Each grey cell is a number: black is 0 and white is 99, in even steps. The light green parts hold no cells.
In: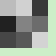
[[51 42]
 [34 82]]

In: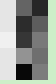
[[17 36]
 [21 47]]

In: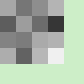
[[61 42]
 [48 66]]

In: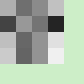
[[59 45]
 [40 57]]

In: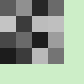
[[23 73]
 [41 11]]

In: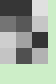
[[34 77]
 [63 20]]

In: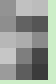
[[38 33]
 [67 54]]

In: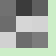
[[83 82]
 [42 48]]
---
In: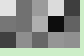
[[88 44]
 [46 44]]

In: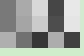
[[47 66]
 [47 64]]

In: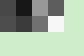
[[28  9]
 [30 23]]

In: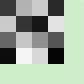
[[22 69]
 [79 20]]

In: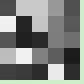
[[30 78]
 [93 14]]

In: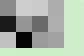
[[54 80]
 [10 58]]

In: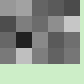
[[59 63]
 [30 49]]
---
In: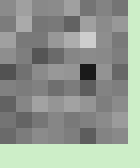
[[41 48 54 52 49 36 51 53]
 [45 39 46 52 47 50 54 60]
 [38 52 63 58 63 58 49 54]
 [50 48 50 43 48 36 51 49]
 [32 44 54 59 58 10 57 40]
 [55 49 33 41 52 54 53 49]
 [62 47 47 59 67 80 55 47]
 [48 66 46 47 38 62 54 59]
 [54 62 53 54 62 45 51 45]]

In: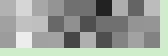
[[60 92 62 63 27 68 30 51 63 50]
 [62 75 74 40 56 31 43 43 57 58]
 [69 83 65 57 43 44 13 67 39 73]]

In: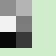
[[ 4 22]
 [94 48]
 [55 70]]

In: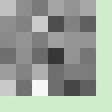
[[78 44 96 43 27 37]
 [61 51 68 43 49 48]
 [43 56 41 21 57 46]
 [53 57 49 62 58 58]
 [55 50 79 30 50 37]
 [75 55 47 64 57 65]]

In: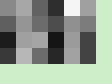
[[22 71 42 15 63 26]
 [11 62 64  8 60 26]
 [37 58 42 30 56 48]
 [53 65 38 18 95 62]]

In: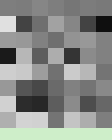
[[68 82 81 45 76 67 49]
 [81 17 15 36 54 30 40]
 [59 33 28 41 50 45 53]
 [80 78 61 44 79 71 45]
 [10 71 36 67 20 54 50]
 [60 59 50 43 57 59 50]
 [87 26 43 63 52 26  6]
 [49 48 52 49 46 48 47]]

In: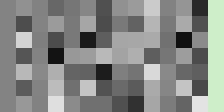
[[51 59 50 86 54 43 43 31 19 64 48 39 88]
 [51 35 51 73 43 76 32 41 35 66 52 76 28]
 [51 71 53 68 39 38 11 49 45 84 53 40 37]
 [51 33 51  7 59 61 72 63 68 36 46 61 29]
 [51 82 49 29 47 10 36 64 65 66 44  6 54]
 [51 30 51 60 47 64 29 47 38 70 47 66 31]
 [51 56 50 40 46 52 31 56 60 79 50 58 16]]
